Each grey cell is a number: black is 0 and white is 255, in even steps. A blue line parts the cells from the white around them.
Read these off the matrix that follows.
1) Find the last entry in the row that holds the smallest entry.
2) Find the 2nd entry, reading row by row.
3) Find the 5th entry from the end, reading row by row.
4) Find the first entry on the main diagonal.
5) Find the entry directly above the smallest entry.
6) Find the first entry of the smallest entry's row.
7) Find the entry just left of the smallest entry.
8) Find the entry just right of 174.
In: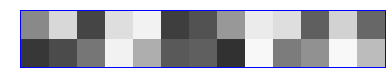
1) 188
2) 216
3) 248
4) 137
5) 152
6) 55
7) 95
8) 89

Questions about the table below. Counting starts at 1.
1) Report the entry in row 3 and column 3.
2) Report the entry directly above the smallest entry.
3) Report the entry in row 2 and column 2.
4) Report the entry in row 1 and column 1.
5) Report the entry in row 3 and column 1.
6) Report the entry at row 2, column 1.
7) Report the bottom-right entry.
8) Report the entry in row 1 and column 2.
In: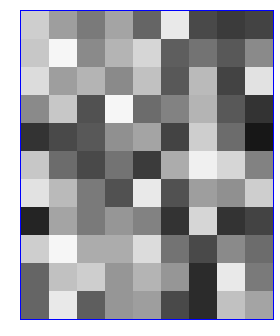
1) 180
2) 51
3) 246
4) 206
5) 220
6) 199
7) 164
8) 158

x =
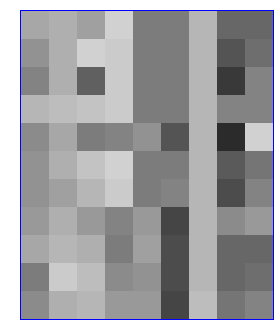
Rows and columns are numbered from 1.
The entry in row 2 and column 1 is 146
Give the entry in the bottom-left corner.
139
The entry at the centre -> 124
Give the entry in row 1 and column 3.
160
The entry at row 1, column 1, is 167
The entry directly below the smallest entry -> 90
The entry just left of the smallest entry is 182
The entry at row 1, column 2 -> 175
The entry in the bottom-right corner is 131
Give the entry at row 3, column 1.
131
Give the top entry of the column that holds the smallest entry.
103
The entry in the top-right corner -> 103
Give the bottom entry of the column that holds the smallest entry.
117
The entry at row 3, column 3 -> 96
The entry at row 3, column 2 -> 175

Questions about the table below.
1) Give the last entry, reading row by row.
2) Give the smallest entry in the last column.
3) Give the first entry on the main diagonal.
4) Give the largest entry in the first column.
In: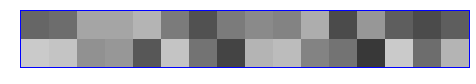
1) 180
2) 94
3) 102
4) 202

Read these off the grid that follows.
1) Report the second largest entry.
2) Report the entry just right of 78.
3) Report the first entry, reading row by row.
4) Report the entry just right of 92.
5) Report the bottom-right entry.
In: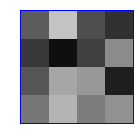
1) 180
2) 49
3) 92
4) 195
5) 145

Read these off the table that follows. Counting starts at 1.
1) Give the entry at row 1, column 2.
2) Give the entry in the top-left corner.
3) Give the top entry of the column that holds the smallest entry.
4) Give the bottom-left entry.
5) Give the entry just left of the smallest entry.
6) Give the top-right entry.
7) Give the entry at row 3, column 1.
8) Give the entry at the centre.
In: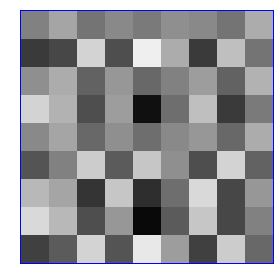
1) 165
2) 129
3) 122
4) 64
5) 151
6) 172
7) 143
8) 110

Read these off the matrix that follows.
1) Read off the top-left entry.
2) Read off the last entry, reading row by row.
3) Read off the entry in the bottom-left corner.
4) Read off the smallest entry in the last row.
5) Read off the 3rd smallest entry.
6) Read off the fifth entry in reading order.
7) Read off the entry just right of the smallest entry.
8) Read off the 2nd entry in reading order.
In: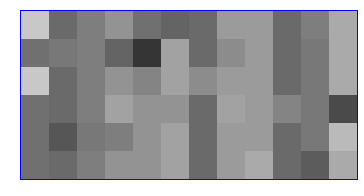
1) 200
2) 170
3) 112
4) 92
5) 86
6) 112
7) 162
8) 106

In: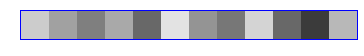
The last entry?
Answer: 184
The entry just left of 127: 161
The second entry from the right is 59
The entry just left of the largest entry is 104

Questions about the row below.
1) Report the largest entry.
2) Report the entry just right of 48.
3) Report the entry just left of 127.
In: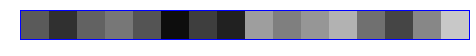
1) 200
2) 98
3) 158

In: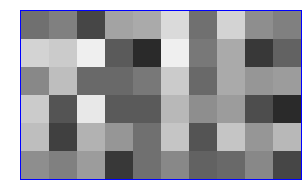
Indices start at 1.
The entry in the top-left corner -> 112
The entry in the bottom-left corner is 142
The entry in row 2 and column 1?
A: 211
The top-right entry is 128
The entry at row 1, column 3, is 70
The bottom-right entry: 70
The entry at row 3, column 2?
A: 190
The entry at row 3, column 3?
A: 105
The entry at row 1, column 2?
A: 128
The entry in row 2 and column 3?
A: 239
